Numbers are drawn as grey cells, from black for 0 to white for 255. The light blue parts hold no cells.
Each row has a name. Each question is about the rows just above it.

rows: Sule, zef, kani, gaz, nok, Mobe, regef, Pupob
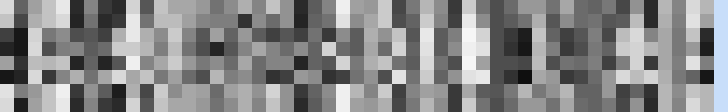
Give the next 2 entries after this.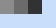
[ 64 152]
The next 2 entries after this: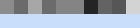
[120 175]
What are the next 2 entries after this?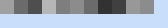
[50 64]
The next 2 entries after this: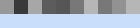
[99 99]
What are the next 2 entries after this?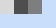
[132  92]
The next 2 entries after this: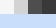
[ 29 195]

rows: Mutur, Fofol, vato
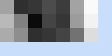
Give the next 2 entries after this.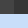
[156 242]
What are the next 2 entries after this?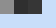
[ 68 114]
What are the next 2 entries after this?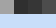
[ 60 163]
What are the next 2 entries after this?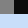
[68 54]
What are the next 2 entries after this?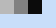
[68 54]

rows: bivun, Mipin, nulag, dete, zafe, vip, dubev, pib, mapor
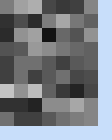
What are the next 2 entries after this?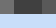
[112 125]
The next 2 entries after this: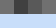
[71 77]

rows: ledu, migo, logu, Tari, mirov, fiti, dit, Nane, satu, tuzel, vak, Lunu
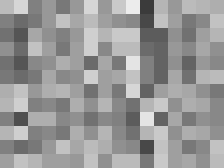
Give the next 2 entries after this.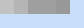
[194 144]
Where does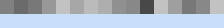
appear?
vak
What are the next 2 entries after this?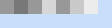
[ 59 181]

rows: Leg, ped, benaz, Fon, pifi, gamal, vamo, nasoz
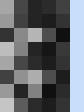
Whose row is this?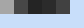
Leg
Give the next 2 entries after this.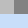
[36 22]
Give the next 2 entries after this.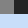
[22 57]
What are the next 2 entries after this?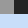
[130  16]

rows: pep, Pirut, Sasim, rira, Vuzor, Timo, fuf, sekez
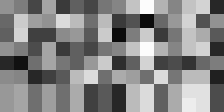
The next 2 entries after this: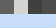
[ 51 104]
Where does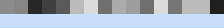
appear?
Timo
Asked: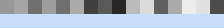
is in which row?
sekez
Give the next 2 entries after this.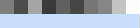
[179 133]
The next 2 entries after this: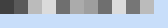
[187  32]
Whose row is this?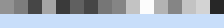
pep

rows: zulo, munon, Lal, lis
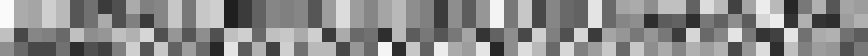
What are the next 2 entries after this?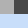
[150 220]
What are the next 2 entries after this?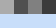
[134 199]
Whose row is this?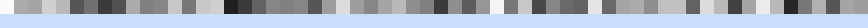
zulo
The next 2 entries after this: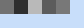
[ 86 120]
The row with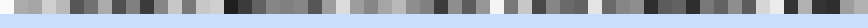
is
munon
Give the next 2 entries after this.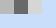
[128 157]
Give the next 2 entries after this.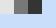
[ 65 228]

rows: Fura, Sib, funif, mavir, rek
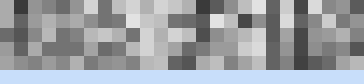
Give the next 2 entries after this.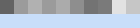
[190 115]
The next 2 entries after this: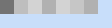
[58 91]
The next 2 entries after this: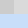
[ 99 148]
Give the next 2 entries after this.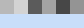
[155 177]
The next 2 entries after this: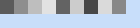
[148  91]

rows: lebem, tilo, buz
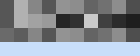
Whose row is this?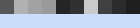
tilo
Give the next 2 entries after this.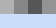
[141 100]
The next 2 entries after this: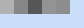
[100 113]
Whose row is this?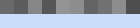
buz

